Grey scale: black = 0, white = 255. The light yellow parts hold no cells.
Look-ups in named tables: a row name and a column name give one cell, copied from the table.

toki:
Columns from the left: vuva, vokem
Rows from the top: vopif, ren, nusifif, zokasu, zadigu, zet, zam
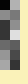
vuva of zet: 150
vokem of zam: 52
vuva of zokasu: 53
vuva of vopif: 4
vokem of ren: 121
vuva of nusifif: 53
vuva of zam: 167
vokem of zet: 73
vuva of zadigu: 106
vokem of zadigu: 94
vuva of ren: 140
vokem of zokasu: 223
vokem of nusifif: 143

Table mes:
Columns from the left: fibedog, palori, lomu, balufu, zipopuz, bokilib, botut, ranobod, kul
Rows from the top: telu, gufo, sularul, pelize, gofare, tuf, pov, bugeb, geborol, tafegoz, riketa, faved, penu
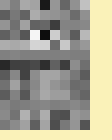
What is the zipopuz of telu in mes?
25
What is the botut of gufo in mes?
138
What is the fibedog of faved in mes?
138
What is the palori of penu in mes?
139
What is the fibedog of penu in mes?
121
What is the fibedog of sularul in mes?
148
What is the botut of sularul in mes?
131
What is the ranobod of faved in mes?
152
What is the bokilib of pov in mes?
97

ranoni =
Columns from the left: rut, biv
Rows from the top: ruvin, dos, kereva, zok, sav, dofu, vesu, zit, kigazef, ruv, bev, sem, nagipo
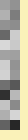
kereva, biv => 141
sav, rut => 216
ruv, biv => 184
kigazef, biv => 88
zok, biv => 204
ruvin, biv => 146
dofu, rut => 162
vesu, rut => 206
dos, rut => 177
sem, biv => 213
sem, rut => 175
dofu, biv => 160
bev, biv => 138
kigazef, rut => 112
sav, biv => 201
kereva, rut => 146
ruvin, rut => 161
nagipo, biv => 39

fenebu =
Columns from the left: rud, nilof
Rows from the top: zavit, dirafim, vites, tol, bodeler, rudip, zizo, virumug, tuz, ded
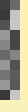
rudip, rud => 104
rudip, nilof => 133
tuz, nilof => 88
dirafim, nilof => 196
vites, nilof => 198
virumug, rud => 116
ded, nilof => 198
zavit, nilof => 106
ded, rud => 57
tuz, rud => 151
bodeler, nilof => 69
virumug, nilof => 92
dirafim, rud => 57

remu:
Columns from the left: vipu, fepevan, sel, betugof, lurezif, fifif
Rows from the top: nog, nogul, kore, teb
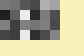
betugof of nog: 74
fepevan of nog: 114
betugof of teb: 47
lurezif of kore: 127
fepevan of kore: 63
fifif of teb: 133
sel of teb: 233
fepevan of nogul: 95
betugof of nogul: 42
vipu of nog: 120
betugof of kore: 117
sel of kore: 128

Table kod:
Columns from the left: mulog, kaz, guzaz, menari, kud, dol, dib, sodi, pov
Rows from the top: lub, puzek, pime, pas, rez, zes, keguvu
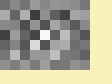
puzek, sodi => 165
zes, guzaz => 102
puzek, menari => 60
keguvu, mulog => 143
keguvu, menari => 122
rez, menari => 217
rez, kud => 82
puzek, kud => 144
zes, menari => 152
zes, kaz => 185
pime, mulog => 137
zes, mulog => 118
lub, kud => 136
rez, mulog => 99
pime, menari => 147
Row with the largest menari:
rez

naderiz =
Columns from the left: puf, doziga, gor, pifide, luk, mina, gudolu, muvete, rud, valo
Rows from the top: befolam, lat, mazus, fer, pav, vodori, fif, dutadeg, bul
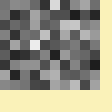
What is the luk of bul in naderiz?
65
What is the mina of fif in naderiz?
157
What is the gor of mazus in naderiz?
90
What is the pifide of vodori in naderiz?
82
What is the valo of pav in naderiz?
120
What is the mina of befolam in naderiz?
217
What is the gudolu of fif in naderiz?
60
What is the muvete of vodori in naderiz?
111
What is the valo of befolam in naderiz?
110
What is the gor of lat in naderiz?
77
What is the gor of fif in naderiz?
145
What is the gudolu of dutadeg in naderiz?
95
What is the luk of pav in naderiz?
71
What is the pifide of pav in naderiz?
236
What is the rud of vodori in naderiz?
103
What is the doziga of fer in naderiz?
50
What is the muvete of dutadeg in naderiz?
89
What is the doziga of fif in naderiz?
131

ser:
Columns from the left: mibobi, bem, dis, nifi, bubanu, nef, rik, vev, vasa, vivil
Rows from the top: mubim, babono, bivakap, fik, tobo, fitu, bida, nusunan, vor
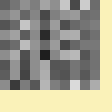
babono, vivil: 113
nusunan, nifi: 141
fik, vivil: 112
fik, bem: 161
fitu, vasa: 85
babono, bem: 149
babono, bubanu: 72
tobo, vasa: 120
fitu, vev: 184
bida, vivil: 114

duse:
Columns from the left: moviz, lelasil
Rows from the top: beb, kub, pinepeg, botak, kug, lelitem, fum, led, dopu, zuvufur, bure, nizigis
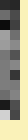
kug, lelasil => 138
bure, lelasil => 78
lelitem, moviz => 119
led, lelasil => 54
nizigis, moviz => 209
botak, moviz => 160
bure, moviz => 26
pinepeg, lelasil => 64
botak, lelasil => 111
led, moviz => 124
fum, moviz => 123
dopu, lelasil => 122
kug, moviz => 156
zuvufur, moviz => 109
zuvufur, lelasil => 131
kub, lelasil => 75

